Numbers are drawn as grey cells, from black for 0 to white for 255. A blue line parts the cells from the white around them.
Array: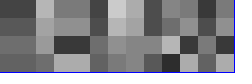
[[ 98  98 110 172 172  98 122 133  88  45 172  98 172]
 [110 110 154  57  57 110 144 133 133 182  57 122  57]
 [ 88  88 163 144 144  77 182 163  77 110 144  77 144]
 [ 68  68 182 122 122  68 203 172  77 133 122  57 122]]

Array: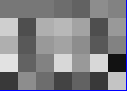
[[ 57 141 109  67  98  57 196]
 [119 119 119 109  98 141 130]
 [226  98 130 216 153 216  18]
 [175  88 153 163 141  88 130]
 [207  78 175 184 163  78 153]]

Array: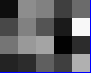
[[ 72 129  84  26 248]
 [ 35  44  95  63 176]
 [ 14 141 129  63 107]
 [117 153 164   2  44]]

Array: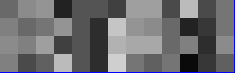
[[128  74  96 187  84  45 207 117  96 117  10  55  96]
 [128 105 117 148  84  45 197 148 139 105  34  55 117]
 [105 139 148  34  84  84  64 159 159  74 187  74 117]
 [139 128 159  64  84  45 178 168 168 105 128  45 139]]

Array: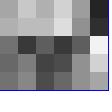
[[104 125  67  76 145 210]
 [114 135  76 104 145 166]
 [114  57  94  57  94 242]
 [166 200 176 210 157  36]
 [176 188 188 221 145  47]]

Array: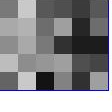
[[100 201  19 130  49 159]
 [121 201  88  79  59  88]
 [169 178 109 159  38 109]
 [141 169 121  49  28  28]
 [189 141 150 159  79  69]]

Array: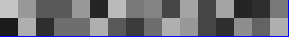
[[ 27 175  46 110 110 175  89  58 110 175 152  69  46 142  99 175]
 [197 152  89  89 152  37 187 120 131  69 164  69 164  37  46 120]]
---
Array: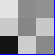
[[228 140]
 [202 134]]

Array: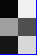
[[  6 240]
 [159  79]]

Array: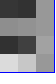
[[ 54  50]
 [142 146]]

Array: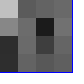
[[192  91]
 [135 108]]

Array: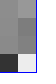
[[141 152]
 [140 125]]

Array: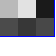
[[185 226]
 [ 75  55]]
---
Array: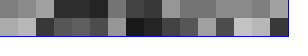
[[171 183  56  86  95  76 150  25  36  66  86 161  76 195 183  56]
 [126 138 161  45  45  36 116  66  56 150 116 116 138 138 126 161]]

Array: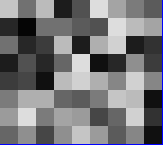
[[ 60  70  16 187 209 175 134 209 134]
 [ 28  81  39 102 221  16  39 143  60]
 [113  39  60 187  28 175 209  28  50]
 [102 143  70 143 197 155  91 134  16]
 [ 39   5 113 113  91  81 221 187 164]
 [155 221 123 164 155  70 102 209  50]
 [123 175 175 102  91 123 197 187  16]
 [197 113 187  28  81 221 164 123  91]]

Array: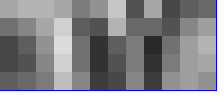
[[ 94 104 123 189 134  60  71 134  60 146 158 146]
 [ 71  82 134 208 113  50  82 123  50 123 158 167]
 [ 71  94 146 220 113  50  94 123  41 113 158 179]
 [113 134 167 208  94  82 179 104 104  82 134 158]
 [167 179 179 167 123 146 198  82 167  71  94 104]]

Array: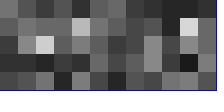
[[ 49  49  38  60  49 104  71  93 136  60  26 124]
 [115  83  60  83  49  93 104  60  49  38  38  49]
 [ 93 115 104 104 185 115  93  71  83  38 215 104]
 [ 71  83 115  38 124  71  38  83  71 115 124  83]
 [ 60 136 206  93 124  93  60  71 136  71 136 104]]

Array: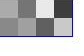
[[137 160  96 201]
 [171 117 233  61]]

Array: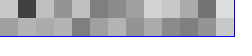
[[160 180 171 180 127 160 180 148 171 139 127 148 200]
 [200  64 191 148 191 127 139 160 210 200 171 115 222]]

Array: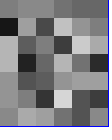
[[148 126  52 214  83  61]
 [ 22 159  73 193 148 126]
 [148  83  93 148 159 159]
 [181  34 103 181 114  43]
 [181  93 126  61 203 170]
 [126 137 137 114 103 103]
 [137 170 159 114  83 137]]
